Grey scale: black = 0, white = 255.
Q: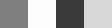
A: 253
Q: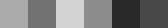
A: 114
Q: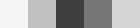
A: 192
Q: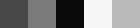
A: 122
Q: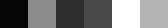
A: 140
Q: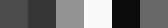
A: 54
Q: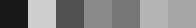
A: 207
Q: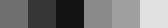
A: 54
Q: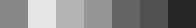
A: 230
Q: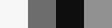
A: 110
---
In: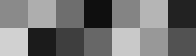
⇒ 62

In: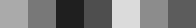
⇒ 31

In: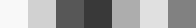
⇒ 87

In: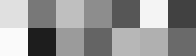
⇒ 155

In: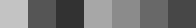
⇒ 50

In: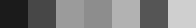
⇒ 155

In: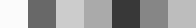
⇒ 204

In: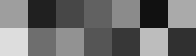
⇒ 146
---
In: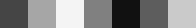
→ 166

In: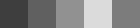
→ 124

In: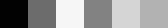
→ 178

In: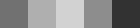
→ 141

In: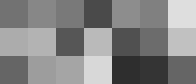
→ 193

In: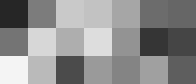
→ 215
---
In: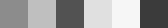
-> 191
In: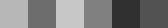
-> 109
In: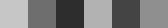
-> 110
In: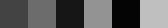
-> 108
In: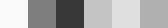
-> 126
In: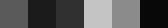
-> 27
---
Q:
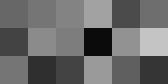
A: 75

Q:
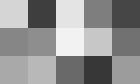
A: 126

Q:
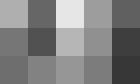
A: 157

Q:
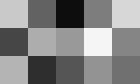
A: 125

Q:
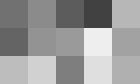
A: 65

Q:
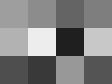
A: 100

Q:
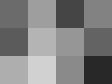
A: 69

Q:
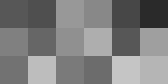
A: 71

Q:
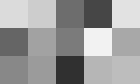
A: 70
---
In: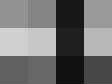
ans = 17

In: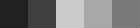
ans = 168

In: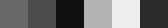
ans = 237

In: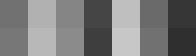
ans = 113

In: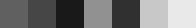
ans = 200

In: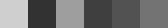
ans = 82

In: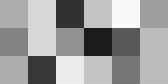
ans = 117
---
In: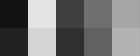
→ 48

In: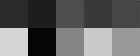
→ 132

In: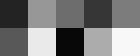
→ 8

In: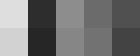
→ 134

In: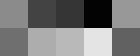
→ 185

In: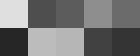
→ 182
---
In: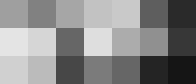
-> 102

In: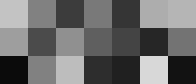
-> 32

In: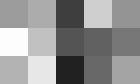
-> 33

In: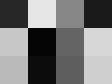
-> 12

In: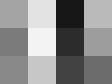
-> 199

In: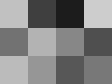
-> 150

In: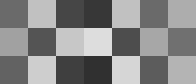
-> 214
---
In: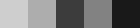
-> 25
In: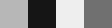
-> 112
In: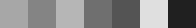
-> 32
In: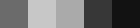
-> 18
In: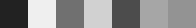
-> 147
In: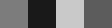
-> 92
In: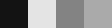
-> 170
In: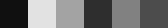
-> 76
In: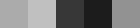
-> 146
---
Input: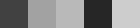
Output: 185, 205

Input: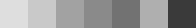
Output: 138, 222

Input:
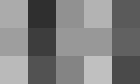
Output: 152, 192

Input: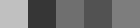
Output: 111, 192

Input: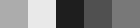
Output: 30, 233

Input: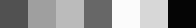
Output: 103, 251
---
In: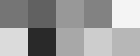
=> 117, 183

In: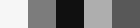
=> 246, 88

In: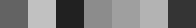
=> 99, 52

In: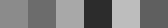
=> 139, 95

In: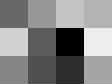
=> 104, 166

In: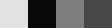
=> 225, 71

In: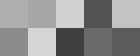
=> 175, 91

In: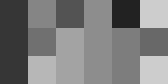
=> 54, 205
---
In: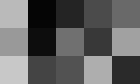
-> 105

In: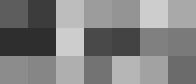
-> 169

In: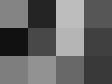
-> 86

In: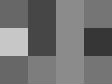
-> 117

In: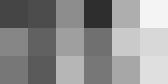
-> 244

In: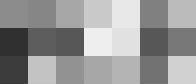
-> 187
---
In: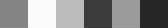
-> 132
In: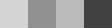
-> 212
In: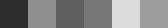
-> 45
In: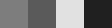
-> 125
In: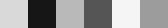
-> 217
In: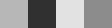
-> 183
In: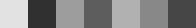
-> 226
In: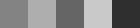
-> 131
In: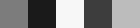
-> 124
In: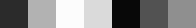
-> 43
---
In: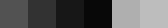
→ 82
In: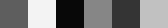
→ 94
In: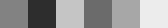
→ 130
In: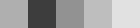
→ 175
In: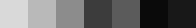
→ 217
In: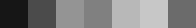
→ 22
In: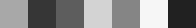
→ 168
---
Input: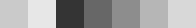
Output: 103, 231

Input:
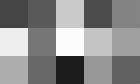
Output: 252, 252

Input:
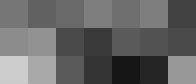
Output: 58, 204

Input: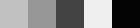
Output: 67, 239

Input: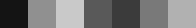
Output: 89, 201

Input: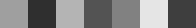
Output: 83, 229

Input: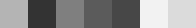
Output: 91, 242

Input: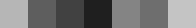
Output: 31, 196
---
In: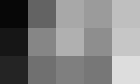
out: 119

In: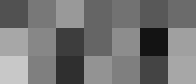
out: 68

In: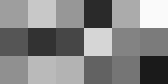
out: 117

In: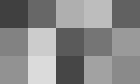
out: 162

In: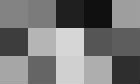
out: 174

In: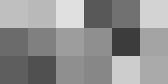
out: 205

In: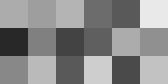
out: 74

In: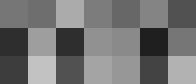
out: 67

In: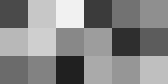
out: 150
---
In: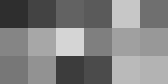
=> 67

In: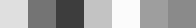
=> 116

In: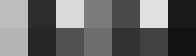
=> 44

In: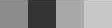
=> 52

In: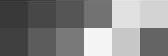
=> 71

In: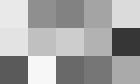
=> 143
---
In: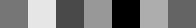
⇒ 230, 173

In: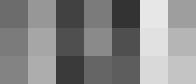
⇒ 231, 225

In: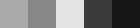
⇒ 227, 169

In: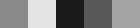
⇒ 228, 163

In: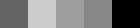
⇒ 203, 158

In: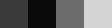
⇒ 211, 109

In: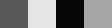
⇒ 229, 165

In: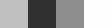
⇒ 253, 192
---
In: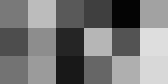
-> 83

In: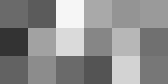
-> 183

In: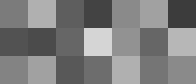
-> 102

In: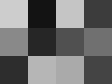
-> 80

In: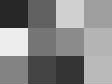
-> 139

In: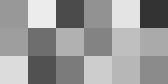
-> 191

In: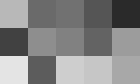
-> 99
